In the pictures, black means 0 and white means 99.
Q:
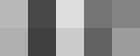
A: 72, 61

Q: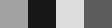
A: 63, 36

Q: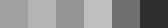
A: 62, 18

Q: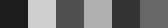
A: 11, 40

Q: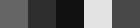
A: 39, 28

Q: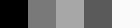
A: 0, 97

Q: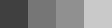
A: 25, 78
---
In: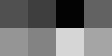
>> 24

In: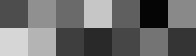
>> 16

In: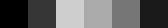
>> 10

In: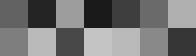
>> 14

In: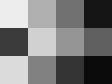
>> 8

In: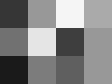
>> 21
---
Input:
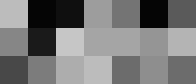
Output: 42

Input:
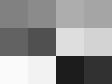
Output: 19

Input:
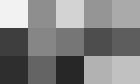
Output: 75

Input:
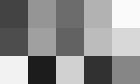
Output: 52

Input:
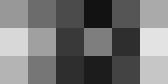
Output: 77

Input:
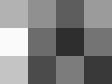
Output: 22
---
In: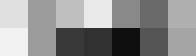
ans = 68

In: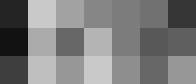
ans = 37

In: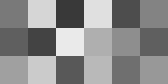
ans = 37

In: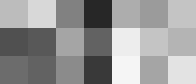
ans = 70

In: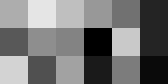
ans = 14

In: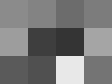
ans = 64

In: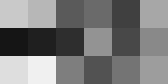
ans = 53

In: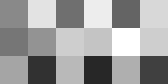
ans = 80
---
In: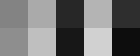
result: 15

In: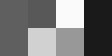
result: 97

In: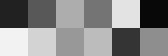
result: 67

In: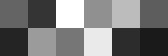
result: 99

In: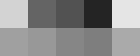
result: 32

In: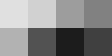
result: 61
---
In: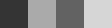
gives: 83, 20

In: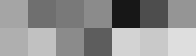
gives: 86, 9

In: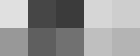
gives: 87, 23

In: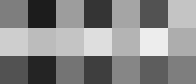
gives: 92, 11

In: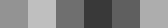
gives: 74, 22

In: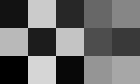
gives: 83, 0

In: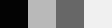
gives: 93, 1

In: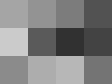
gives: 79, 19
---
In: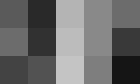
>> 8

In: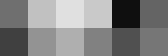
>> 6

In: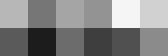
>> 11

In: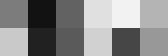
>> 7

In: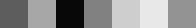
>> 3

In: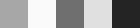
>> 14

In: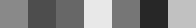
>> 15

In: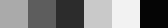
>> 2

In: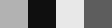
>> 6

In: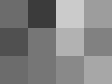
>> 23
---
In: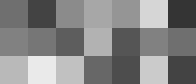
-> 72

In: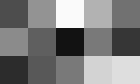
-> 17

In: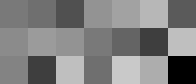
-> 51

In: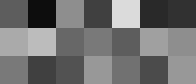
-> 47

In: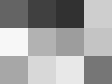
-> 65

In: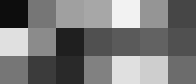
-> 46

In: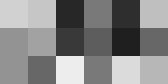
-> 57

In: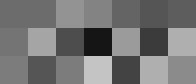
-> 48
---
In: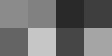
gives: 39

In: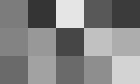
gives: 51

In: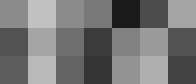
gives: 32

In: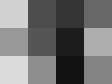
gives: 59

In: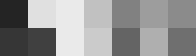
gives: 21

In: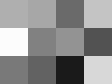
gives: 98

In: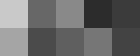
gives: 64
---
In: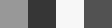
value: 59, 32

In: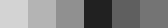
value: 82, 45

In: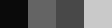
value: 4, 78

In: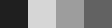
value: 12, 38

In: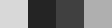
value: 84, 68

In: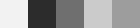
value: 94, 61

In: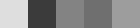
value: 86, 61

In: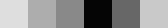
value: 86, 78

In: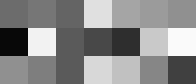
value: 42, 25
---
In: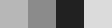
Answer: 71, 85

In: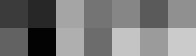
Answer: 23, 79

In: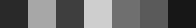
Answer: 16, 9

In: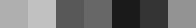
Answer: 68, 57

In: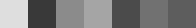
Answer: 86, 36

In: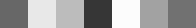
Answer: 40, 44

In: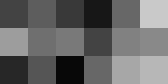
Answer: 26, 71
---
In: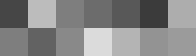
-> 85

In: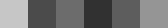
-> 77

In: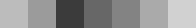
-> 81

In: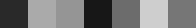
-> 80

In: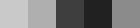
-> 78

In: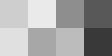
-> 91

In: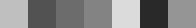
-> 85
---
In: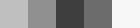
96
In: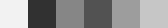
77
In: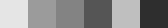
18
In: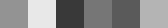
70
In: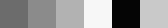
78
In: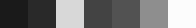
98
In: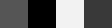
22
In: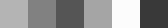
22
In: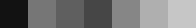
77
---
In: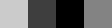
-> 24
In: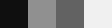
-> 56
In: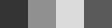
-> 56
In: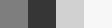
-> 21
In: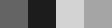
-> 11
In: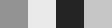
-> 91
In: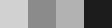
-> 54
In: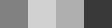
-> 81
